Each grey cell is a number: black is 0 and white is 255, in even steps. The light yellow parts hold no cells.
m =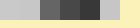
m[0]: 201
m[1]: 199
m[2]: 101

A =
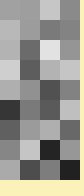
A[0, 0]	161
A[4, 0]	175
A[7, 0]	134
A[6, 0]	96
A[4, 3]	130
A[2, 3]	149
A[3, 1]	93
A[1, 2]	122
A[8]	[170, 77, 125, 33]
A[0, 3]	138

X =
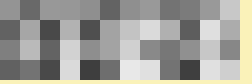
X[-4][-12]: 148
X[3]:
[97, 115, 73, 218, 62, 110, 232, 224, 115, 63, 224, 207]
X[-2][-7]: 163
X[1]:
[98, 166, 73, 178, 79, 163, 195, 218, 176, 93, 223, 172]
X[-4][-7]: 99
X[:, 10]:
[153, 223, 199, 224]
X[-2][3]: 210
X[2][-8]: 142
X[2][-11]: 186
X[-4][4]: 143

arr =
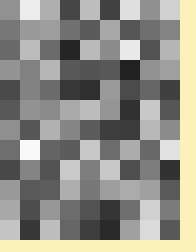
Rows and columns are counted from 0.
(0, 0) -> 145
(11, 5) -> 42
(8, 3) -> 201
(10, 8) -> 123
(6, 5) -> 62
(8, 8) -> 50
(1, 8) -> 131
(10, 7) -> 208
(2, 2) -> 107
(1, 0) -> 119
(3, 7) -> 145
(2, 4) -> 186
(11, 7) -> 218
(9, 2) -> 93
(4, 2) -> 107
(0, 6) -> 223
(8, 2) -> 82
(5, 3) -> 170
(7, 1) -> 249
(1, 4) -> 90
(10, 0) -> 168
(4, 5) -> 154
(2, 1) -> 188
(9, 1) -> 89
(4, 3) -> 56
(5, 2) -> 138
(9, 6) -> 171
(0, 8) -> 208
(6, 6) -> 59
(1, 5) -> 168

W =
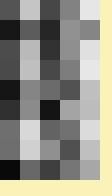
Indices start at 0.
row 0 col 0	84
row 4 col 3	82
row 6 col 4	219
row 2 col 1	185
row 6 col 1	216
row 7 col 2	144
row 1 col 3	145
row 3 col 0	74
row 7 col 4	191
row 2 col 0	76
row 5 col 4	188
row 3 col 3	125
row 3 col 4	231
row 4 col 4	191

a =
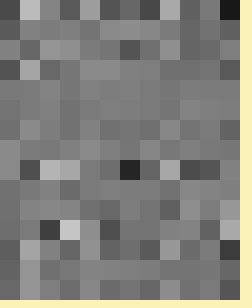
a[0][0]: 74
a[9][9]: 135
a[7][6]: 118
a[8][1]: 79
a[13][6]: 126
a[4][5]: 125
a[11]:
[110, 122, 63, 197, 142, 79, 116, 115, 129, 131, 98, 169]
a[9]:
[113, 121, 130, 108, 122, 126, 124, 124, 114, 135, 131, 127]
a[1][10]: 114
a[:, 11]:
[24, 97, 126, 89, 122, 125, 99, 119, 130, 127, 151, 169, 60, 103, 85]
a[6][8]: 135
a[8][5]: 110
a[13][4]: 131
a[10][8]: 96
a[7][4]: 138
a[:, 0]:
[74, 90, 130, 83, 121, 115, 112, 138, 137, 113, 111, 110, 93, 99, 104]
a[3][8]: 111
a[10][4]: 112
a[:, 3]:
[89, 127, 143, 118, 119, 114, 114, 128, 167, 108, 132, 197, 102, 120, 109]
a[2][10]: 106
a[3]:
[83, 165, 104, 118, 137, 137, 128, 126, 111, 111, 115, 89]
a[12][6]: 110
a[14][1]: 149
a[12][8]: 152
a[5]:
[115, 122, 128, 114, 122, 126, 125, 122, 117, 131, 127, 125]
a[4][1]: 122
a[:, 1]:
[187, 130, 103, 165, 122, 122, 138, 123, 79, 121, 131, 122, 164, 148, 149]
